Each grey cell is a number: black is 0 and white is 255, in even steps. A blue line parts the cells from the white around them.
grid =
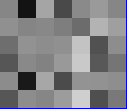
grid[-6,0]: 134
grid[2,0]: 110
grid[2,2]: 141
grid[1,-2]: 179
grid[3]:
[86, 137, 130, 153, 201, 88, 117]
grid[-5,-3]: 108
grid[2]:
[110, 146, 141, 144, 195, 81, 141]
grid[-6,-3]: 138
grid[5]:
[86, 141, 134, 156, 207, 79, 121]
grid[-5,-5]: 136

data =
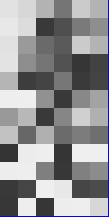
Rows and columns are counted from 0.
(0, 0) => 226
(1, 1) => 220
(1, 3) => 79
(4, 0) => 181
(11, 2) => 54
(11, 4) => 238
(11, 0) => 55
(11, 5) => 215
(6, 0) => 153
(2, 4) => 203
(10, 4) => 70
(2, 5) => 179
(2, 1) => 154
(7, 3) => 107
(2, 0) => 225
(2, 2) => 106
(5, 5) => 163
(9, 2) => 127
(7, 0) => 194

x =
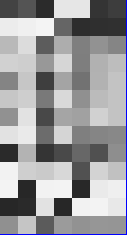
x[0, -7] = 67
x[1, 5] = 47
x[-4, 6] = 193
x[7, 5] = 133
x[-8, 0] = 198
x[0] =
[67, 84, 43, 230, 230, 52, 61]
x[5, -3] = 144
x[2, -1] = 133
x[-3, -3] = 40
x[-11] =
[185, 220, 92, 173, 127, 146, 133]
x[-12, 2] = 244
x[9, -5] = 202
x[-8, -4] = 217
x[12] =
[144, 197, 91, 155, 146, 150, 149]
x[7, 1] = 234
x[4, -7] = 132
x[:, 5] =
[52, 47, 146, 177, 178, 187, 209, 133, 80, 211, 234, 243, 150]
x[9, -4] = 216
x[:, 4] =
[230, 45, 127, 126, 114, 144, 161, 127, 103, 81, 40, 242, 146]
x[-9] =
[132, 198, 62, 164, 114, 178, 195]
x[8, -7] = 42
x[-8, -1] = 195

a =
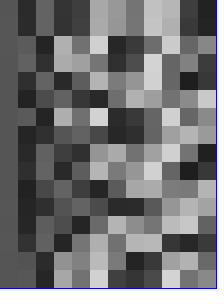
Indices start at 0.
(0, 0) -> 85
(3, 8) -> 211
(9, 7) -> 150
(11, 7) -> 43
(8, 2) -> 97
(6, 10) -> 102
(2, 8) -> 109
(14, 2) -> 43
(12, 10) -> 199
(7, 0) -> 85
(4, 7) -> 149
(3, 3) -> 171
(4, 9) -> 102
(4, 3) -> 41
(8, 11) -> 32
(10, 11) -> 180
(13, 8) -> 184
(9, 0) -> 85
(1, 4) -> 64
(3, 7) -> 77
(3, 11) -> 60
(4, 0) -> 85
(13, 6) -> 113
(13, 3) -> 37
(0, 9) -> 182
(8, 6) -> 170
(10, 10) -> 121
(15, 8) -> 74
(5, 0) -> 85
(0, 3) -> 52
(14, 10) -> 178
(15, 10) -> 115
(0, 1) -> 43
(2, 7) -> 58

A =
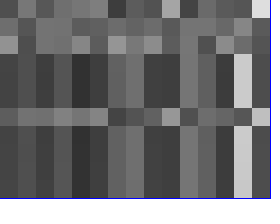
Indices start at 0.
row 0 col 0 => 79
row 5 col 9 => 62
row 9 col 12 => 60
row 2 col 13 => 108
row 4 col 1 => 79
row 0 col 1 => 119
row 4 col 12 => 59
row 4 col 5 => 62
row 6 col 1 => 114
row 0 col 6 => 61
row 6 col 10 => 80
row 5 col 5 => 62
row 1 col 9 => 89
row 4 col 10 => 117
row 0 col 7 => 92
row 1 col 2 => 115
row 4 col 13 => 203
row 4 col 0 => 67
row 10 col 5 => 63
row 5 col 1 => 79
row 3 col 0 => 68
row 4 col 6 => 96
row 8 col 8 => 65
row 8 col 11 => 96
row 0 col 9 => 165
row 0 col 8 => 82
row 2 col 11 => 80
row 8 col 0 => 68
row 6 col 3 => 129
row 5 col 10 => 117
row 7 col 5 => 62
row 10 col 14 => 77
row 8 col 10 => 117
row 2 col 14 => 84
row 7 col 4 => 49
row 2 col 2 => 115
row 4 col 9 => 62
